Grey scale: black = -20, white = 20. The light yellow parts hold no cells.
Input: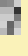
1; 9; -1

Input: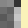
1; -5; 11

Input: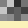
0; -7; -5

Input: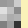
4; 10; 8

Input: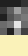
-15; -5; -3; -3

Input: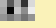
8; -19; 3
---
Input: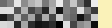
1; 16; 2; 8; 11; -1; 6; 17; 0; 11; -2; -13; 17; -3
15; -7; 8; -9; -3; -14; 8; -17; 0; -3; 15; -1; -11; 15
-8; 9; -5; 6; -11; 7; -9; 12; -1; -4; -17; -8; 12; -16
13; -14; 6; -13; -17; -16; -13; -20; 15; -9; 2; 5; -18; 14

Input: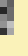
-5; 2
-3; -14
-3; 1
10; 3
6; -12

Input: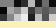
0; -18; -13; 9; -16; -3; -18; 0
6; 2; 12; -11; -2; -6; -2; -19
1; 12; 17; -15; 10; -7; 12; -12

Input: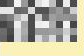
-6; 18; 4; -9; 15; 18; 10; -8; 17; -8; -9
16; -4; -3; 14; -7; -7; 1; 4; -2; 12; 16
0; 9; 15; -8; 12; -4; 5; 3; 3; 2; -3
-6; 17; 6; -8; 17; 18; 7; -8; 18; -9; -9
-8; 14; 7; -8; 4; 4; 5; 4; 12; 4; -3
-10; 14; 5; -9; 14; 6; 14; -1; 15; -7; -4

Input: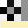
-17; 17; 3; 20
3; -17; 3; -19
-19; 17; 3; 18

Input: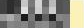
-13; -11; 11; -1; 13; -4; 9; -7; -6; -10
-13; -9; 15; -3; 12; 0; 12; -7; -6; -10
7; 2; -16; -1; -14; -5; -15; 1; 0; 4
1; 0; 1; -3; 1; 2; -3; -7; 0; -5

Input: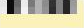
-18; -4; 17; -1; 8; 2; -12; 0; -14; 4; 16
-18; -2; 18; 2; 8; 3; -13; 0; -14; 5; 17

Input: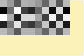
4; -6; 8; 7; 4; -4; 9; -6; 9; 9
-3; 19; -10; -14; -4; 13; -18; 15; -19; -19
7; -16; 14; 14; 6; -10; 18; -12; 18; 20
-2; 16; -8; -11; -4; 11; -14; 13; -16; -15
4; -6; 8; 8; 4; -4; 9; -6; 9; 9

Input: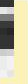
-12; -12
14; 16
-1; -1
-11; -11
-14; -13
-12; -12
-12; -12
13; 12
18; 17
18; 17
16; 18
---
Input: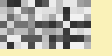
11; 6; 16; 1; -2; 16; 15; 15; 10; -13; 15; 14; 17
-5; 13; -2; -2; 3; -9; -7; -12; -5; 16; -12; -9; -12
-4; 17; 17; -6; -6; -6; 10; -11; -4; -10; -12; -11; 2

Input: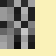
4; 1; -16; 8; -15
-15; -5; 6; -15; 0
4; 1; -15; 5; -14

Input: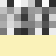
10; 4; 12; -6; 4; 5; -4; 1
7; 14; 10; 0; 0; 5; -7; 3

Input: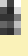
-8; -14; 14
-4; -7; 10

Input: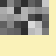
7; 10; -12; 8; 5; 2; 4
-5; 1; -9; -12; 14; 9; -6

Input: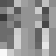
0; 6; -6; 3; 3; 12; -8; 5
-3; 1; -5; 3; 3; 10; -9; 5
-3; -2; 13; 5; 3; -5; 13; 2
19; 12; 7; 5; 4; 2; 10; 2

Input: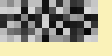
13; 12; 13; -17; 14; -1; -17; -7; 13; 4; -18; -17; 14; 12
-14; 10; 6; -15; 4; -15; 13; -17; 9; -17; -16; -15; 10; -12
12; 8; 12; -6; 13; 5; -18; 4; 4; 1; -13; -7; 13; 12

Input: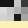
14; 11; 8; 3

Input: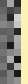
-4; -9; -6
1; -1; 11
-1; -5; 7
-2; 1; 3
-1; -11; 8
-3; 0; 3
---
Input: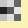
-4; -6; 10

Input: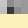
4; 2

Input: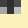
-8; -12

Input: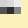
17; -13

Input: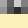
0; -13

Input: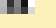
20; -11

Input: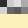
7; -6
